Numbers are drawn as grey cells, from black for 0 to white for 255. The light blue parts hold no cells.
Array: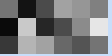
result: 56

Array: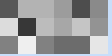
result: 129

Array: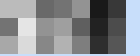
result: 168

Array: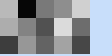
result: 61

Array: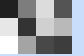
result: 255

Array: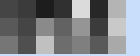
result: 118
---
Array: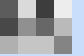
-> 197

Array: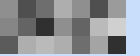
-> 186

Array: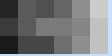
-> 70

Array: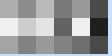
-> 153

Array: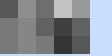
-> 121

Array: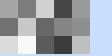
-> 92

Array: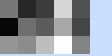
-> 190

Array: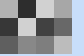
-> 126

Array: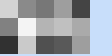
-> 80
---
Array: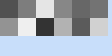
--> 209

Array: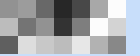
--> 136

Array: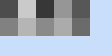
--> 107

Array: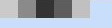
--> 192

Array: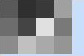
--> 149

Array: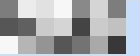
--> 56

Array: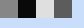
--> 92

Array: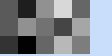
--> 125

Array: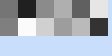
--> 51

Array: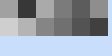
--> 64
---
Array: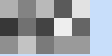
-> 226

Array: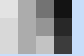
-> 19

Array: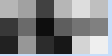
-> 191

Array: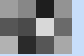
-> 147

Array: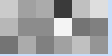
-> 222

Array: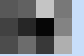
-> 120
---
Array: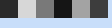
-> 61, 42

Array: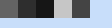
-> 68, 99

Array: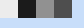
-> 78, 236

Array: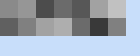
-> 193, 96

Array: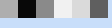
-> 95, 174

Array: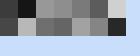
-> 208, 71

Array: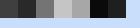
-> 31, 63

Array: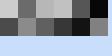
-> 7, 75
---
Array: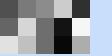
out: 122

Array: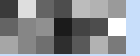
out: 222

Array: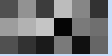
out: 146

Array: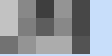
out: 136

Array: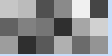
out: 187

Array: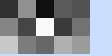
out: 145

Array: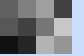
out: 128

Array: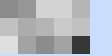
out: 150
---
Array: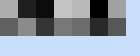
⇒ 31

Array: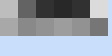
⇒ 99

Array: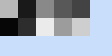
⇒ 25

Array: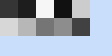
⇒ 29

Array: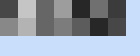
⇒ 197

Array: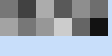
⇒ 65

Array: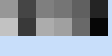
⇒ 69
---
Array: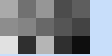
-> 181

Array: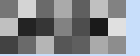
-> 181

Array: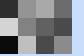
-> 74

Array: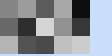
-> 74

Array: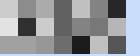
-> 151

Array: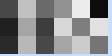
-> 72
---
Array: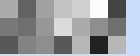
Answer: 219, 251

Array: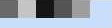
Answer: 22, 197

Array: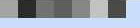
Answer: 94, 194

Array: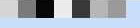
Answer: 236, 236

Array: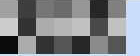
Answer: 182, 205

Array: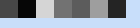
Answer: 114, 213

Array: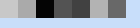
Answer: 83, 200
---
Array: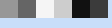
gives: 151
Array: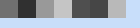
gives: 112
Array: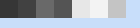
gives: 54
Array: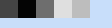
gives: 68
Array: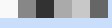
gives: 249
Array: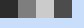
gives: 44
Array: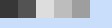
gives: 55
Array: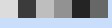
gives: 220
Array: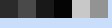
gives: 43
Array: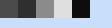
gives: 75
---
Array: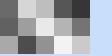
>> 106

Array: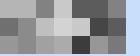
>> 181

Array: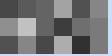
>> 72

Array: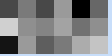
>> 72

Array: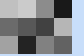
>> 192

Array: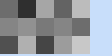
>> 109

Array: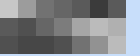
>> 199

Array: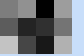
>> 125

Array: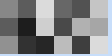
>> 135

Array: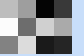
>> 189
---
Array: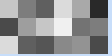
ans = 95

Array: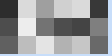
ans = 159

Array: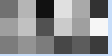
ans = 17

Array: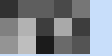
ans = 94

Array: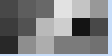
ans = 104

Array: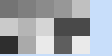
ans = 139

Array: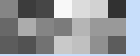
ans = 70

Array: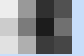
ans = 48

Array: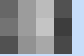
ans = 187
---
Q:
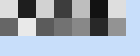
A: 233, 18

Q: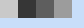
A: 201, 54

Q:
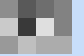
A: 223, 57

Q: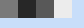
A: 236, 39

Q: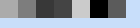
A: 203, 0

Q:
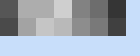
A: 207, 53

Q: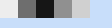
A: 237, 22

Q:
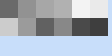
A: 243, 62
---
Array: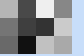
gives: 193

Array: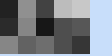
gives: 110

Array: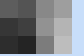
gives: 124

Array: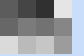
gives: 198

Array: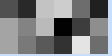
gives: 89

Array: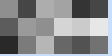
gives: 182

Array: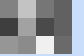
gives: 240

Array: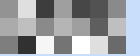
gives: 246

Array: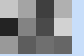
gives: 111
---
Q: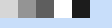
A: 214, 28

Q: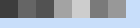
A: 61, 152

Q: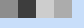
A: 141, 172

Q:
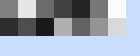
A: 128, 217

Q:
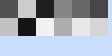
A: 80, 213

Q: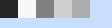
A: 38, 172

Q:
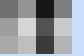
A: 113, 179

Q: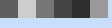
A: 95, 153

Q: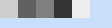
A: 206, 238

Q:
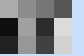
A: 171, 210
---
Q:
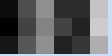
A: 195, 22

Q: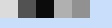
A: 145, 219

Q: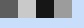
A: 156, 93

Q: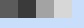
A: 215, 91

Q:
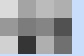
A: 175, 209

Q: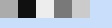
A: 203, 171

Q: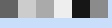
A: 139, 99

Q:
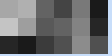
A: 26, 38

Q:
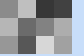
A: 65, 151
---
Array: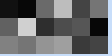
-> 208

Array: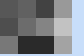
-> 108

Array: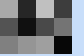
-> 16

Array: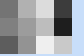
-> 156

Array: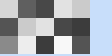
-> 203

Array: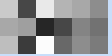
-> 159

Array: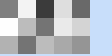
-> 188
